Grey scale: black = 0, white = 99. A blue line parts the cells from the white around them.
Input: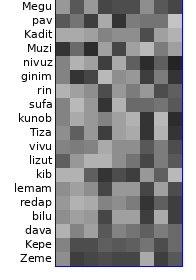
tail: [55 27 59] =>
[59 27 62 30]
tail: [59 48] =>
[59 30 37]
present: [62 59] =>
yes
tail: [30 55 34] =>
[27]
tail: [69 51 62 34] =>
[51 45 37 48 41]

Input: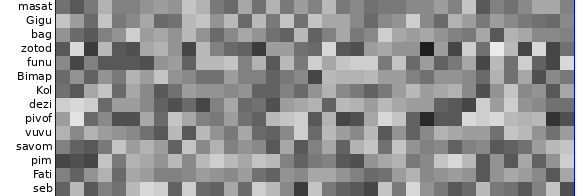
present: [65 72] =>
no
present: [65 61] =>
yes
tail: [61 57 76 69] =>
[47 41 65 44 69 47 61 50 72 47 53 44 47 47 53 53 61 50 76 34 50 44 53 65
 65 50]
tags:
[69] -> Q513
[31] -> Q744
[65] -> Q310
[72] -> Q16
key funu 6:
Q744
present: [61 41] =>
yes

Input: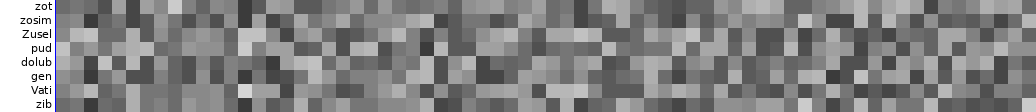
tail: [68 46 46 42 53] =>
[53 56 39 83 62 62 27 59 56 46 31 35 50 59 68 53 31 56 35 42 59 62 65 59
 31 71 71 75 53 35 35 35 65 56 68 62 42 65 35 46 35 31 53 31 46 68 46 27
 35 27 35 53 35 71 53 50 31 50 50 39]
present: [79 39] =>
no
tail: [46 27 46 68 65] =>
[50 39 35 31 39 39 59 53 68 71 65 39 39 50 53 62 71 53 65 71 62 27 50 46
 53 68 62 65 42]
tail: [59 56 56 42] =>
[79 50 62 62 35 39 65 31 68 71 31 46 50 23 71 35 35 62 62 53 42 31 42 46
 42 39 71 46 42 46 46 71 42 65 65 39 62 31 35 71 31 56 62 59 27 50 56 31
 56 39 65 35 59 56 71 56 56]
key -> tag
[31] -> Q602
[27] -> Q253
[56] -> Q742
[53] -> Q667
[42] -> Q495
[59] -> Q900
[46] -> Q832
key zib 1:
Q832

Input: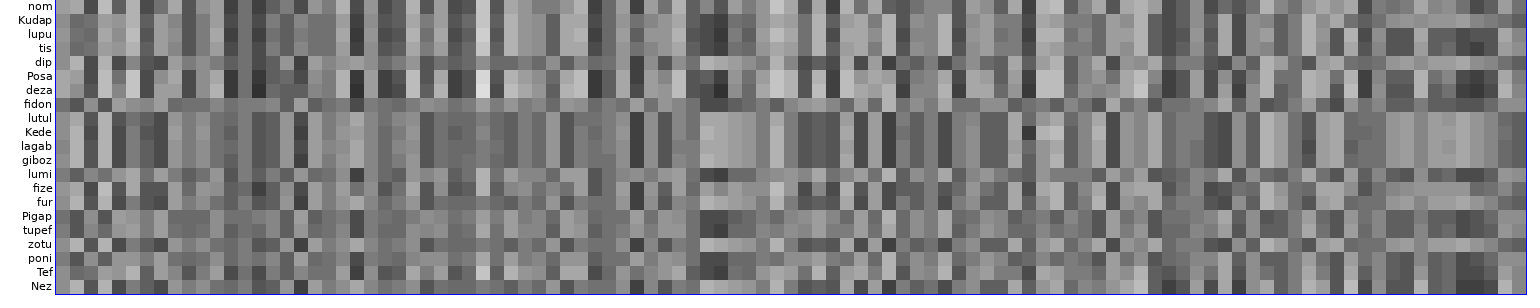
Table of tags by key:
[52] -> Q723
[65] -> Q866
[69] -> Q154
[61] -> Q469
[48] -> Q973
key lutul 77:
Q723
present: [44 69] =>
yes
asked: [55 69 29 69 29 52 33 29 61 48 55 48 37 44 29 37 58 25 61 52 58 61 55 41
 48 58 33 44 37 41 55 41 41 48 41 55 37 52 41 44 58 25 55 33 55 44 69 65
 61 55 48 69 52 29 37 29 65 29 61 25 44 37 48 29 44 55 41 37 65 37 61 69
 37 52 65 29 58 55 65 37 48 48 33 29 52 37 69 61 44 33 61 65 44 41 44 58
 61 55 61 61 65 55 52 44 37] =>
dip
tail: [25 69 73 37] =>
[52 65 33 65 69 61 29 37 55 29 41 33 44 69 52 44 58 65 58 65 29 48 44 48
 65 52 55 44 29 37 61 44]
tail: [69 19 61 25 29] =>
[73 37 69 25 33 86 29 73 65 58 37 69 73 22 37 65 29 61 58 73 33 29 19 55
 41 65 76 69 33 73 25 73 65 61 69 25 52 52 69 25 65 65 41 58 22 73 73 41
 55 52 55 65 76 44 25 33 61 29 61 25 55 69 37 44 69 65 33 73 25 55 33 33
 69 37 44 25 22 29 69 52]
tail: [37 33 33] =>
[41 55 55]

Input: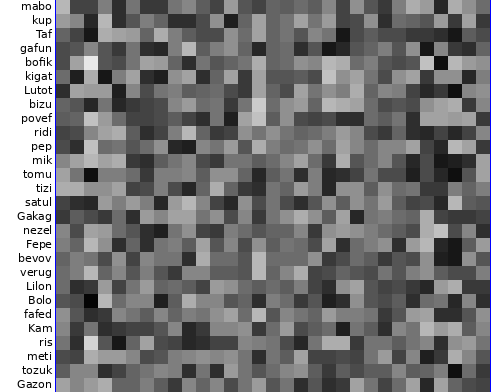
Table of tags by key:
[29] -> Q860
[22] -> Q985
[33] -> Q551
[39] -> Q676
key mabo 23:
Q985
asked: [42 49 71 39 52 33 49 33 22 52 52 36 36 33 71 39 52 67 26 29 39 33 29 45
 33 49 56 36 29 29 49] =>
verug
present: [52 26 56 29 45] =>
no
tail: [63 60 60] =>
[12 52 29 45 49 36 39 42 29 22 63 39 29 63 45 56 49 67 39 52 49 26 15 22
  6 52 56]
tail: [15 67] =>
[56 42]
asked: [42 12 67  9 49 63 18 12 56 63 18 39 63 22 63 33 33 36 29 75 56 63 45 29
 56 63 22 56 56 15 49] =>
kigat

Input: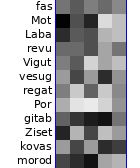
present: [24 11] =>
no
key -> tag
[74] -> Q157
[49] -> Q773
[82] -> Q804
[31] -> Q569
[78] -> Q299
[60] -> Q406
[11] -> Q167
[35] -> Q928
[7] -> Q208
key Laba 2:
Q569

